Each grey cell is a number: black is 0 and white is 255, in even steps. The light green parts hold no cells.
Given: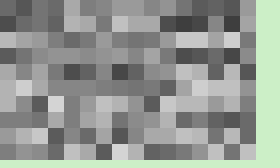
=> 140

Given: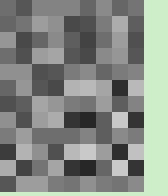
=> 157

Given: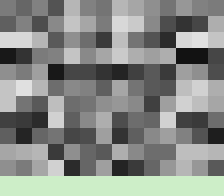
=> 166

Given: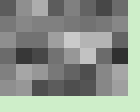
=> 78

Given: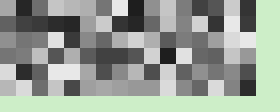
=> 110
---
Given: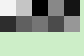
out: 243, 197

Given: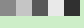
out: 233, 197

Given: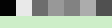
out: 233, 172

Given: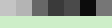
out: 196, 180

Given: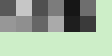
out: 198, 170

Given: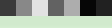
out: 225, 173

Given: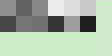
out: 236, 221

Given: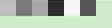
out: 245, 189

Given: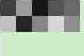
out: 214, 192
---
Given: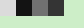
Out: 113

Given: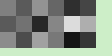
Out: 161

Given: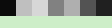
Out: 215

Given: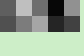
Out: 166

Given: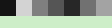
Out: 127

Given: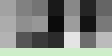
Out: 57

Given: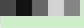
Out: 103

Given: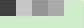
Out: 148

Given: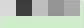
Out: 190
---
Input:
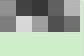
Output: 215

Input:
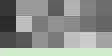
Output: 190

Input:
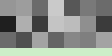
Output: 175

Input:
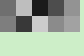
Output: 56

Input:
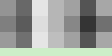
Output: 91

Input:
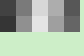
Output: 144
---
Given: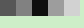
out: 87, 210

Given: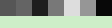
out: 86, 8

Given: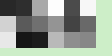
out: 40, 135

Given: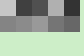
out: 198, 103

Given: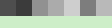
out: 78, 185

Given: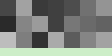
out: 71, 162

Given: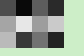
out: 77, 34

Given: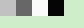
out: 192, 5

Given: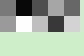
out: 121, 211

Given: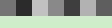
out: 116, 94
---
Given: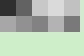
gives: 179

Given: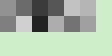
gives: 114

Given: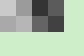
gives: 99

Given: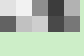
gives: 73

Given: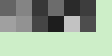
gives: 194

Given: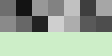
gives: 89
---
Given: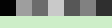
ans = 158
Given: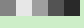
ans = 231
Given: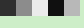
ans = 140
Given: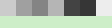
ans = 160
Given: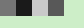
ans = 26
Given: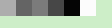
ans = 100
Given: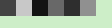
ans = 200
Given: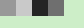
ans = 201
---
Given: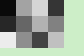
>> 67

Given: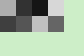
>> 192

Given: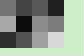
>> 160

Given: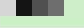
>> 81

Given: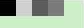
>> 93

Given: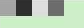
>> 221
